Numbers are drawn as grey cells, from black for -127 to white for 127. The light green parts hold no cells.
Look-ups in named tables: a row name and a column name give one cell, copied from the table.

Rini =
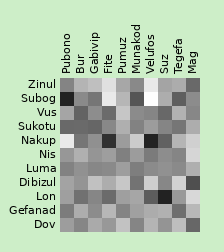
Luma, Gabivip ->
7
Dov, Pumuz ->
66
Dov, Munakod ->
5
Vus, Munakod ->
11
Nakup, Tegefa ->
53
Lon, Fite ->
-20
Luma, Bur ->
17
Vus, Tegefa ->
50
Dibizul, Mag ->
-48
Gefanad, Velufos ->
44
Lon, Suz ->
-93
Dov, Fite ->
24
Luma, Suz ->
17
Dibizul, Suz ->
7
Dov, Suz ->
20

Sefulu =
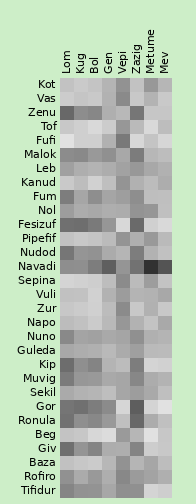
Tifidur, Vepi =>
15
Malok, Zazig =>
-3
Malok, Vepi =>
40
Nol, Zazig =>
19
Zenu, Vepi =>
56
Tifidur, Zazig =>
16
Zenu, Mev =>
70
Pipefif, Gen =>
59
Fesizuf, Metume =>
80
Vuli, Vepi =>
28
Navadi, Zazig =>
-13
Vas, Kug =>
69
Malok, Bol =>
25
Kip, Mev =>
81
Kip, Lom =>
-18
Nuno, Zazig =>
16
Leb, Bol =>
51
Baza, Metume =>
38

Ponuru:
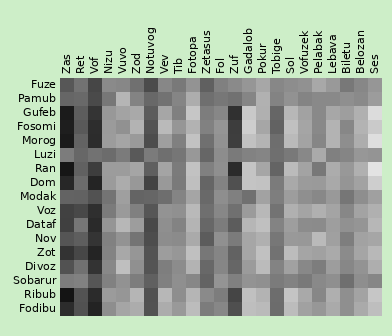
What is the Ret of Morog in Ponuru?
-28
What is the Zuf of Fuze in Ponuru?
10
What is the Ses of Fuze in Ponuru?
22
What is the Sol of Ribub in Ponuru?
68
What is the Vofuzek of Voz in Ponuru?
36
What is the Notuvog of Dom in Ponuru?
-60
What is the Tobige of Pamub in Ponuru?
3
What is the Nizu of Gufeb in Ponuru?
24
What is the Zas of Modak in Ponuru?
-28
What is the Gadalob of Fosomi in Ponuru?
78
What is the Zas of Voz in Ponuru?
-62
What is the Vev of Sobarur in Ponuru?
0
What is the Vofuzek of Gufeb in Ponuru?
34
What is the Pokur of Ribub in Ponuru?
51
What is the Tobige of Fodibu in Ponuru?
-19
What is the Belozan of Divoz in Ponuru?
19
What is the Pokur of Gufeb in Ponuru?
48

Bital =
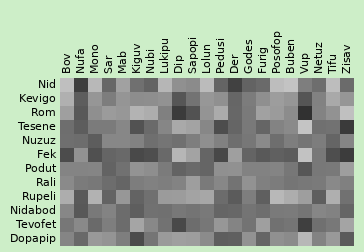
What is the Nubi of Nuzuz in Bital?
-16
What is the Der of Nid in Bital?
-62
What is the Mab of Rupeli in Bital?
23
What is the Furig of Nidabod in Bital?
-17
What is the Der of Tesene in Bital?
-26
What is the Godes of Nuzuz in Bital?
-8
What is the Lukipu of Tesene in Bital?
6
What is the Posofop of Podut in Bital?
4
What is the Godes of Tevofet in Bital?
-12
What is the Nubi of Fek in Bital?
-49
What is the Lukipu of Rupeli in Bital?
27
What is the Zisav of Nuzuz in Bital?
5
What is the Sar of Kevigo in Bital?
-2
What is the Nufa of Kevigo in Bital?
-34
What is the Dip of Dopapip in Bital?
31
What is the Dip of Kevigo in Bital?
-41
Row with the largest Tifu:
Nid

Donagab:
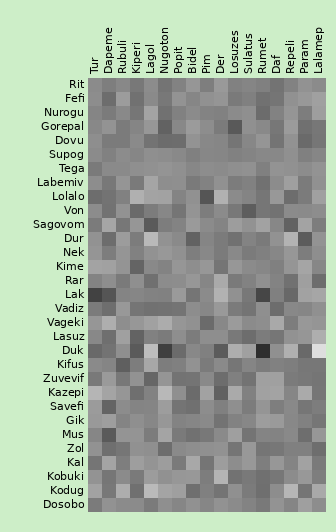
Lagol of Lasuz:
1
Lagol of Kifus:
39
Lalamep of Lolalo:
32
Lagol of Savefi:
5
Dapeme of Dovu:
-4
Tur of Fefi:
13
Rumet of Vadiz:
15
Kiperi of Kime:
-27
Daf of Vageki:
41
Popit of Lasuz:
14

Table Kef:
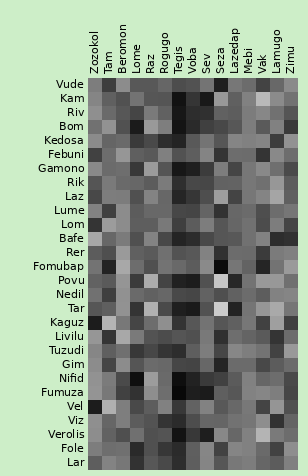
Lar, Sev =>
5
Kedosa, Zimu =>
18
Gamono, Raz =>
27
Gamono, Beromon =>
-17
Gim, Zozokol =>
12
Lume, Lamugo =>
-18
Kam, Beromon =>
-46
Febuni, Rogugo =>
0
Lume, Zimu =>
-9

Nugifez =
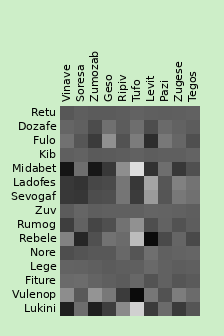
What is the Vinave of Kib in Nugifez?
-32
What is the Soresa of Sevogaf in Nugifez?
-73
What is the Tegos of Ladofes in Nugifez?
-12
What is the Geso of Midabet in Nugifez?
-71
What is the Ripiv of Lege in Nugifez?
-33
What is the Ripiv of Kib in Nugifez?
-34
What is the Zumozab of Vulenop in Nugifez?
20
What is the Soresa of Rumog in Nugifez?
-29
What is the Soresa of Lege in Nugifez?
-29
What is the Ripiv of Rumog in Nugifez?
-13
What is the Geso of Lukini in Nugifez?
-65
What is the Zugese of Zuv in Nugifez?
-30
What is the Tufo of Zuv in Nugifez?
-31
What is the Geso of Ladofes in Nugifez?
-53
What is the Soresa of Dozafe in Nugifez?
-31
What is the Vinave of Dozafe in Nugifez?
-26
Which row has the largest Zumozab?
Vulenop

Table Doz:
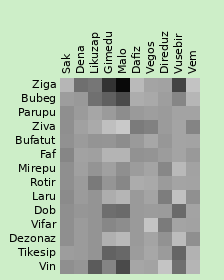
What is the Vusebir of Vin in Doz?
-16
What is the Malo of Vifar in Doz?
13
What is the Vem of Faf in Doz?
25
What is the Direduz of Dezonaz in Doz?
18
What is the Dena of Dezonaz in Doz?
27
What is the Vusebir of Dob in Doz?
-21
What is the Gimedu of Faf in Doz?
52
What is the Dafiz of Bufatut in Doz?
26
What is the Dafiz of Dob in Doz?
26
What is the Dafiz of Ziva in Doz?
-4
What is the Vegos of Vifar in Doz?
68

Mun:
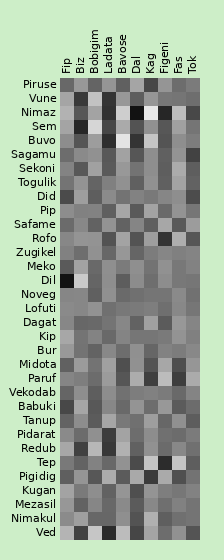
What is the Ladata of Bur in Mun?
8
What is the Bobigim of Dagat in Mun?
-22
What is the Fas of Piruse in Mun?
-18
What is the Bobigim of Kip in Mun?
3
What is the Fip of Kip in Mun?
39
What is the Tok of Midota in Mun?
22
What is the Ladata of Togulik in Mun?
0
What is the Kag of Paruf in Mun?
-64
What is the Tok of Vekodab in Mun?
4

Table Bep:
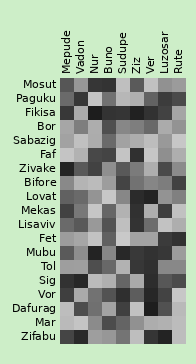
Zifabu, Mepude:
-58
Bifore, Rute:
-61
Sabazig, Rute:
71
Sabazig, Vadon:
64
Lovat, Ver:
-92
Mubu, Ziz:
-70
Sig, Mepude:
-77
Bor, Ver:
-22
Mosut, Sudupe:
63

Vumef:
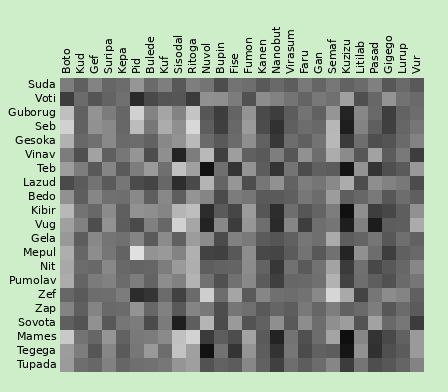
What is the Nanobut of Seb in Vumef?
-78
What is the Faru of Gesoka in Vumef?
-31
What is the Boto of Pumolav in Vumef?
44
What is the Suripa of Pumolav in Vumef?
1
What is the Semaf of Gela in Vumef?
43
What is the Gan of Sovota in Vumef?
-18
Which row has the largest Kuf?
Seb

